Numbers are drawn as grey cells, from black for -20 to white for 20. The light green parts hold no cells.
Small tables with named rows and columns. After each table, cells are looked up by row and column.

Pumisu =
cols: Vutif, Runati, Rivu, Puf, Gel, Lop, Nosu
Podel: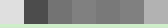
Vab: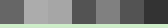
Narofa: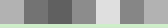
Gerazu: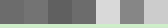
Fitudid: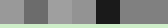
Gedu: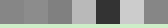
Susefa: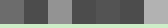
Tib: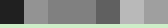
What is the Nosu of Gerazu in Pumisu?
12
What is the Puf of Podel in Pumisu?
0
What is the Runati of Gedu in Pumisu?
2
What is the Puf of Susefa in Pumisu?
-8
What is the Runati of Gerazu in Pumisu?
-2
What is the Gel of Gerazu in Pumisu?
14

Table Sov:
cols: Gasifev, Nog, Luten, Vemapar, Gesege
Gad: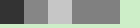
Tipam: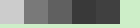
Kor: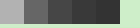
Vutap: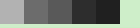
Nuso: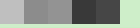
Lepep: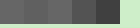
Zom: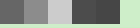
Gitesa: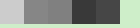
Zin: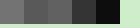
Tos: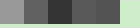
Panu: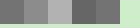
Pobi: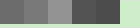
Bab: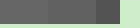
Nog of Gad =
1
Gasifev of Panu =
-2
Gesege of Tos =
-7
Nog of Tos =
-5
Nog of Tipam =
-1
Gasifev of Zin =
-2
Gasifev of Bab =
-4
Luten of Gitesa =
0
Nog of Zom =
2
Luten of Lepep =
-4
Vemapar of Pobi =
-7
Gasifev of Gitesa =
12
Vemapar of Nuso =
-11
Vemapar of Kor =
-11
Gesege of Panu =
-2
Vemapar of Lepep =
-7
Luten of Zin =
-5

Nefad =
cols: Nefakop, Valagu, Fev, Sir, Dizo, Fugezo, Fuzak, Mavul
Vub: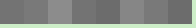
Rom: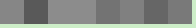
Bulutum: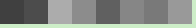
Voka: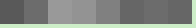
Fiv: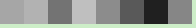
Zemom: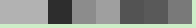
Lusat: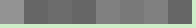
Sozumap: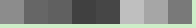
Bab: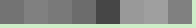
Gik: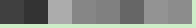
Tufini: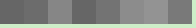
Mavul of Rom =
-1
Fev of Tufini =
1
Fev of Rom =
2
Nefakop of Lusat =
3
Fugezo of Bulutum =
1
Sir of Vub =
-2
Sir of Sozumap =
-10
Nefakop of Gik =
-10
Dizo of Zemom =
5
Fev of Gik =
7
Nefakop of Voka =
-6

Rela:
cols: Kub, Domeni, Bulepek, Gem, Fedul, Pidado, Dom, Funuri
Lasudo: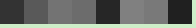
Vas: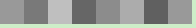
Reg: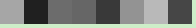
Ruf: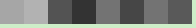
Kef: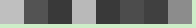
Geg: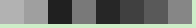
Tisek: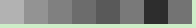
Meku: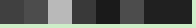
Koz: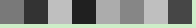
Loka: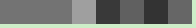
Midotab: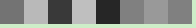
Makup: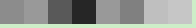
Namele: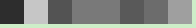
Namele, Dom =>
-3
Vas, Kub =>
4
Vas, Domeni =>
-1
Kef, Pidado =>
-8
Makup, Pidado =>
0
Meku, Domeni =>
-8
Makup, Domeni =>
4
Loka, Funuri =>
-4
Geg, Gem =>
-1
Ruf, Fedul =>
-2
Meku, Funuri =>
-15
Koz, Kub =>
-1
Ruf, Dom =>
-2
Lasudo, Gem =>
-3
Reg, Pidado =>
3
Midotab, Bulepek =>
-11
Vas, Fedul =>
2
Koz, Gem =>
-15

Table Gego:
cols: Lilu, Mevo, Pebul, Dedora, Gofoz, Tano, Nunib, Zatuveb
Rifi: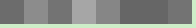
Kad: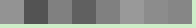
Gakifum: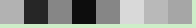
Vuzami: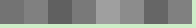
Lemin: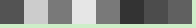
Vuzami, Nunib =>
-4
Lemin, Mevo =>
12
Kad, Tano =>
4
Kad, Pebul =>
0
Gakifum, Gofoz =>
1
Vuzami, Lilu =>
-2
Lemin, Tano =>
-12
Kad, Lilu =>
3
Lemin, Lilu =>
-7
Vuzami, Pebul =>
-5
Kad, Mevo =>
-7
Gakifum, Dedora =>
-18
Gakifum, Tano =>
14
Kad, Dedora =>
-5

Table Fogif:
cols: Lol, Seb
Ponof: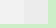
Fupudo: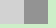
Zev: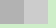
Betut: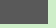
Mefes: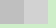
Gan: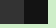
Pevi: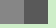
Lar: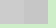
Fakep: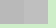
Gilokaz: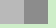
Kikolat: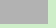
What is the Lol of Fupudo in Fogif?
13
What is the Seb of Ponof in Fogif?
17
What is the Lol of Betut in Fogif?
-6
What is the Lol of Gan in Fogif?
-12
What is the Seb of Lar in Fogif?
11
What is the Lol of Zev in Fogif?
8
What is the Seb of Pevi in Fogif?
-6
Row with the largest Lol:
Ponof

